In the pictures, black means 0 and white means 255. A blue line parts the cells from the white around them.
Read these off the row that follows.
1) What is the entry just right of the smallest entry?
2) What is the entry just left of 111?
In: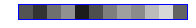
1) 78
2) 51

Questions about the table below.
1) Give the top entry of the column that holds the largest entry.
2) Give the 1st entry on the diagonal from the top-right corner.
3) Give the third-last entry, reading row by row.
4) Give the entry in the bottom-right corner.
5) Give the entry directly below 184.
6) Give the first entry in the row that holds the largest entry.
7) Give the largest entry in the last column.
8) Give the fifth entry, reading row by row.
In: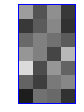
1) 157
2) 56
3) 113
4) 49
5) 99
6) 219
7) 184
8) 56
